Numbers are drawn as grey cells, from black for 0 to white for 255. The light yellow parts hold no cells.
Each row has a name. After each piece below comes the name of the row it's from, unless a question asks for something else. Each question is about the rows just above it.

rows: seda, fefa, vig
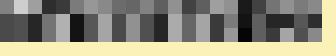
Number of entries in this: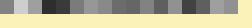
17
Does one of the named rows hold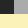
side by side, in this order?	yes
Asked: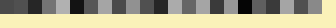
vig
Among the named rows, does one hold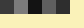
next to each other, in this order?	no

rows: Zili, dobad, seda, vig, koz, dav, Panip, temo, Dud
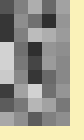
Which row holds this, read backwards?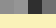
vig
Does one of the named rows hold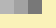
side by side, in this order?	yes
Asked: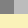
seda
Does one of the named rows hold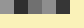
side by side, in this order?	no
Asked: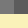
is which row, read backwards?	temo
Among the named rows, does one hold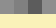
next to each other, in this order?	no
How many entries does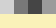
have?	4

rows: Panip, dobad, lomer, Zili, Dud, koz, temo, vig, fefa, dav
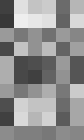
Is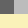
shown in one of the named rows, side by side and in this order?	no
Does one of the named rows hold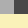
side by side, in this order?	yes
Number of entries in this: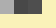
3

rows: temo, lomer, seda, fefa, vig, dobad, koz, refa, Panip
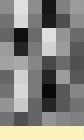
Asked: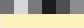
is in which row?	lomer
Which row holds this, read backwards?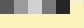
fefa

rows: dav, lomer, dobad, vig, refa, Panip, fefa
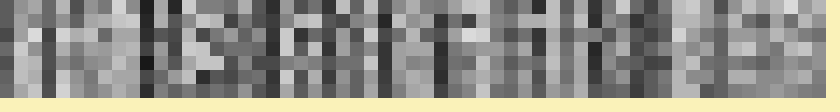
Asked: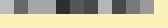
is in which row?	dobad
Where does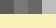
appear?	refa

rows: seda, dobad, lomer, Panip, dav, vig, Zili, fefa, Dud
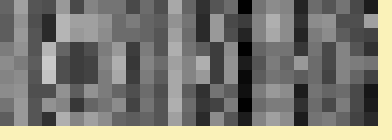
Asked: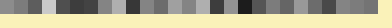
dav
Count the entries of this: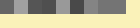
9
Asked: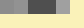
dobad
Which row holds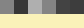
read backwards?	dav
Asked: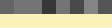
Panip
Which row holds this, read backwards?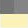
seda
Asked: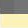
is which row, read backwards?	vig

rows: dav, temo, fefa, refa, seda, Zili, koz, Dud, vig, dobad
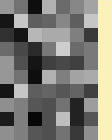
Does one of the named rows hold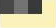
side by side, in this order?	no
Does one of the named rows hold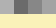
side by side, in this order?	yes

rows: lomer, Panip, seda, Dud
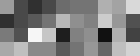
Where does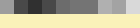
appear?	lomer
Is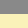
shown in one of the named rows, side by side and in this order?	yes
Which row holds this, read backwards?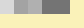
lomer
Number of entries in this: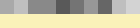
10
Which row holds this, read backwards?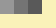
Dud
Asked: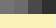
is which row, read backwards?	lomer
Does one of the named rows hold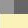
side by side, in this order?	yes

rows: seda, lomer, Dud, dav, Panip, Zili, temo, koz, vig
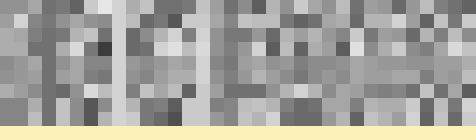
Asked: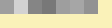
Panip
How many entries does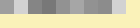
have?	9
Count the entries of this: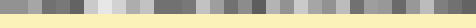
34
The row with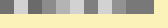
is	Dud
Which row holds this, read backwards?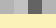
vig
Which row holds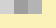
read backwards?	vig
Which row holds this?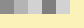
Dud

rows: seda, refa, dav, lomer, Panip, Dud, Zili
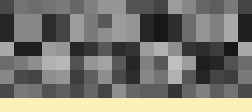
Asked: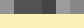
seda
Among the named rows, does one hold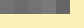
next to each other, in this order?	yes
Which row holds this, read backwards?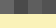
Zili
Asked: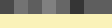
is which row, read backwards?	Zili
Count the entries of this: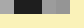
5

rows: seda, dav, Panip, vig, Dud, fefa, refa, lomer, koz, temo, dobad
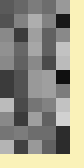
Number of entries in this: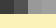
4
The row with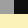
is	fefa

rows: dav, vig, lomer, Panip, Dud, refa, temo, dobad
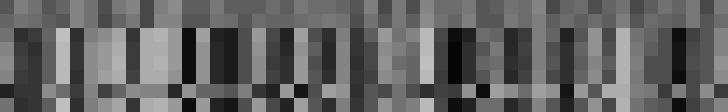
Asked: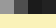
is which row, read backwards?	lomer
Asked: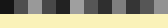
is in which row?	dobad

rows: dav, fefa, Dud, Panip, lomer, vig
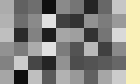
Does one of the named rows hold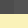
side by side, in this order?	yes
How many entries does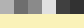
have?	6
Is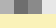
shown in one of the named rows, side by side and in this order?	no

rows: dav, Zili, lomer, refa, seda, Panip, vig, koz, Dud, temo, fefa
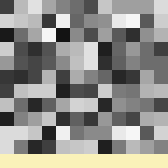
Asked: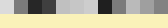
fefa
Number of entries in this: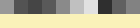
10
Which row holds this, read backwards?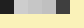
fefa
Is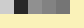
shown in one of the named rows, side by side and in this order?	yes
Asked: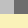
koz

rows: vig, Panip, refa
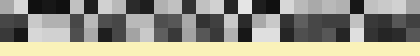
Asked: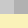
Panip
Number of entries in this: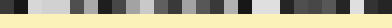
28

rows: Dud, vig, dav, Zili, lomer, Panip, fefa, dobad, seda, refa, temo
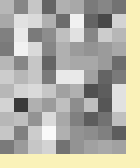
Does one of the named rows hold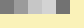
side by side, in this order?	yes
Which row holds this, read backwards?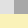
vig

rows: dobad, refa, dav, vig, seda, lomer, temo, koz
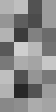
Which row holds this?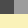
refa
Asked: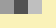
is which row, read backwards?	dobad
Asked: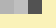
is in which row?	dobad
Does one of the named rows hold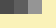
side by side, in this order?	no
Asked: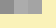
koz
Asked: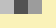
dobad
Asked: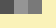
lomer

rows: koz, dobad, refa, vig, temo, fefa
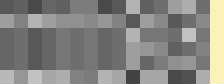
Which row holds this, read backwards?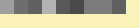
koz
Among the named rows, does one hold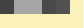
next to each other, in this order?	yes
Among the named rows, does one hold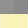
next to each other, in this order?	yes
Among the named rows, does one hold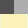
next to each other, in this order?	yes
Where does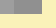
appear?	dobad

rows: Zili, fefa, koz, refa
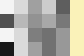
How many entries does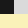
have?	2
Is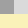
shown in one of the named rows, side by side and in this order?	no
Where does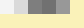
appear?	koz

